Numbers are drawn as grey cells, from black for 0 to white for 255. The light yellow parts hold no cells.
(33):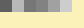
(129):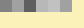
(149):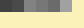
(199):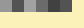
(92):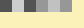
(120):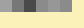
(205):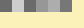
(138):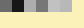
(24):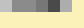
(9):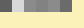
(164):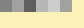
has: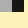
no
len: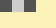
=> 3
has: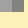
no
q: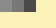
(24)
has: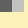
no
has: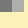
no
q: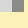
(9)

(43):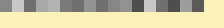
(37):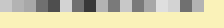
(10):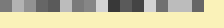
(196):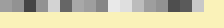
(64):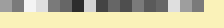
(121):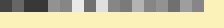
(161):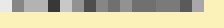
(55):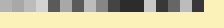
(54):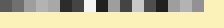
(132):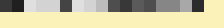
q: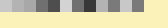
(37)
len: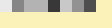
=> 8
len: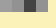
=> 4
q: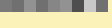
(43)
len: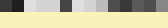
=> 14
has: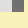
no

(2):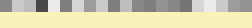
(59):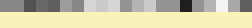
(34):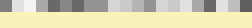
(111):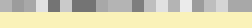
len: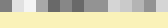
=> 14
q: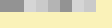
(34)

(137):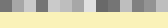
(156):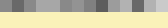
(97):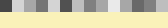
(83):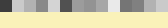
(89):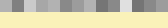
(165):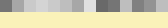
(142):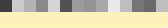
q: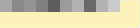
(156)
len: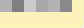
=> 6
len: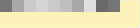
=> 10

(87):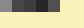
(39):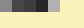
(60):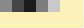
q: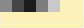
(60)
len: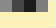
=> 4
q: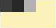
(39)

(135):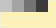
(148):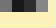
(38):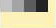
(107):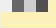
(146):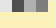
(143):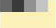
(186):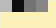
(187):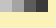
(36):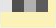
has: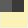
yes
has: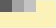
no
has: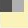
yes

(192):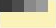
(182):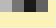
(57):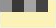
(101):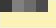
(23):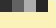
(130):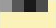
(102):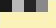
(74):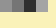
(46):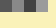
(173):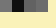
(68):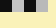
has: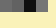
no
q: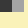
(57)
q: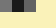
(182)
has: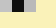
yes
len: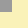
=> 1
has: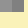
no
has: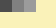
no

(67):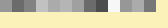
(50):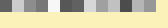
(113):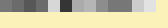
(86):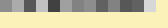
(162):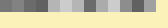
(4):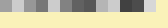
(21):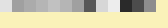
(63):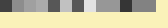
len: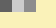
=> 3
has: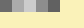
yes
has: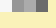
no
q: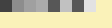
(63)
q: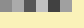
(86)
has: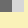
yes

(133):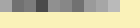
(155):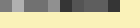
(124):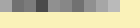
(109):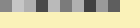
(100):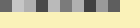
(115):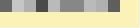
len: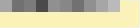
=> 10
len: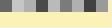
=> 9
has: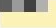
no
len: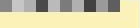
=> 10

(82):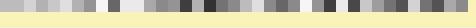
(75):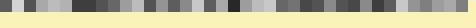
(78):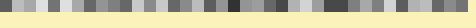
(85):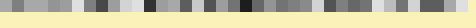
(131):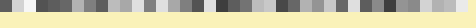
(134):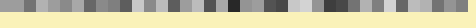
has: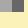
yes
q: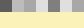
(131)
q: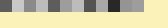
(134)
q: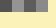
(75)

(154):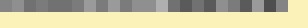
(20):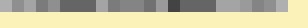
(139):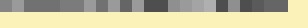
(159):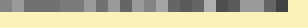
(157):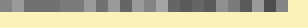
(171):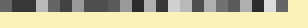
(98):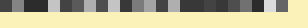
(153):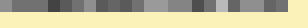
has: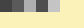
yes
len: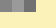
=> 3
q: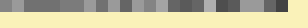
(159)
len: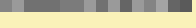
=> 16
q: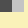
(98)
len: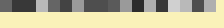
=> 18
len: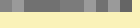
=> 11

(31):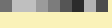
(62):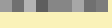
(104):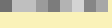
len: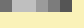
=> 6
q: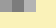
(104)
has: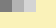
yes
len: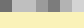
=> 7

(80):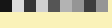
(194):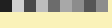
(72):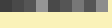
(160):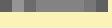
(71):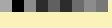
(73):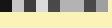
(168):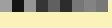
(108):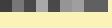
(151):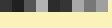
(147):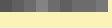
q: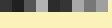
(151)
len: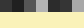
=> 7
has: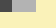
yes

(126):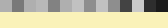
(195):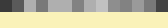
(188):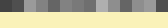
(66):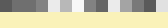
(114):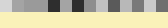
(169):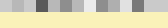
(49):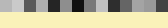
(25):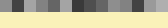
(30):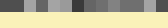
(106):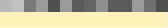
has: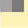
yes
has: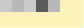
yes
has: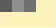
no
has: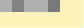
no
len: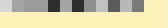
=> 12
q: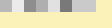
(169)
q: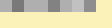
(195)

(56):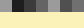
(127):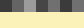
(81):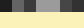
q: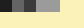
(81)
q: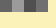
(56)
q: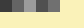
(56)
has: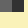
no
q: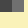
(127)

